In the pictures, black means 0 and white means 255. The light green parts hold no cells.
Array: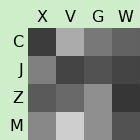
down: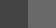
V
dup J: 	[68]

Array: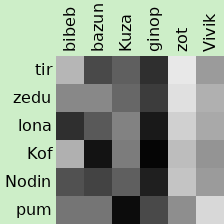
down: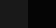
ginop
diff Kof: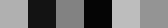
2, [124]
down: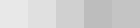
zot
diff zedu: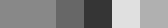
3, [60]

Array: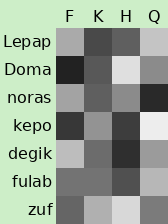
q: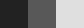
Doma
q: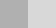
zuf
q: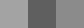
noras

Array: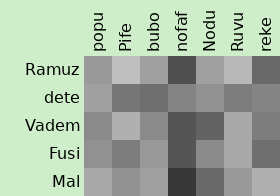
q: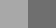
Fusi
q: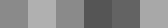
Vadem
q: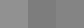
dete
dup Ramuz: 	[160]
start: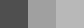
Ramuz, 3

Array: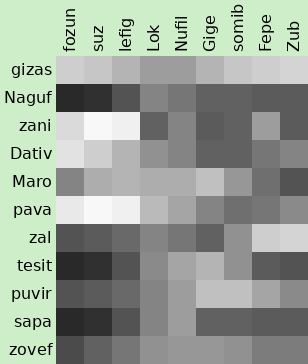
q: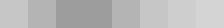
gizas
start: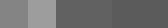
sapa, 3

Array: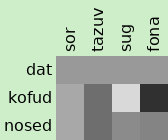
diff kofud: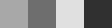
2, [217]
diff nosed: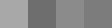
3, [132]
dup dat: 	[153]
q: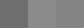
nosed
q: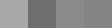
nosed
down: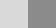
sug

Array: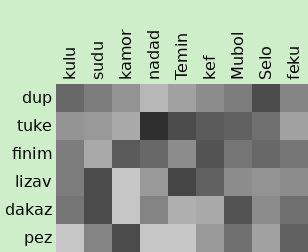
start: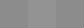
lizav, 6
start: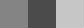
pez, 1
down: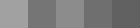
feku
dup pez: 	[198]
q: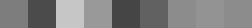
lizav
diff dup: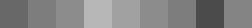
2, [147]

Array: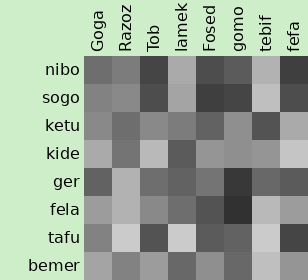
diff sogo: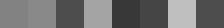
4, [63]
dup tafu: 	[203]
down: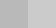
tebif
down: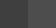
fefa
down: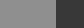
gomo

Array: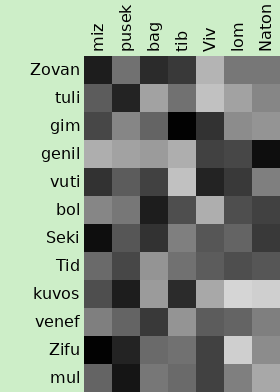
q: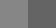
gim
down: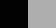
tib

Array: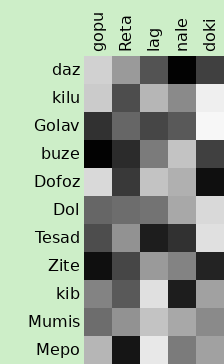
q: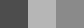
kilu
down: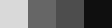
gopu

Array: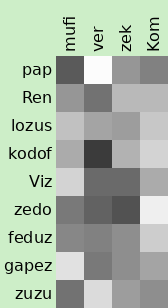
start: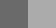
Viz, 2
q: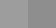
zuzu
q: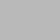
Ren
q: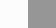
pap
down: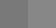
mufi

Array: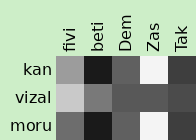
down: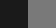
beti
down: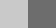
fivi
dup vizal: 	[88]
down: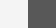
Zas

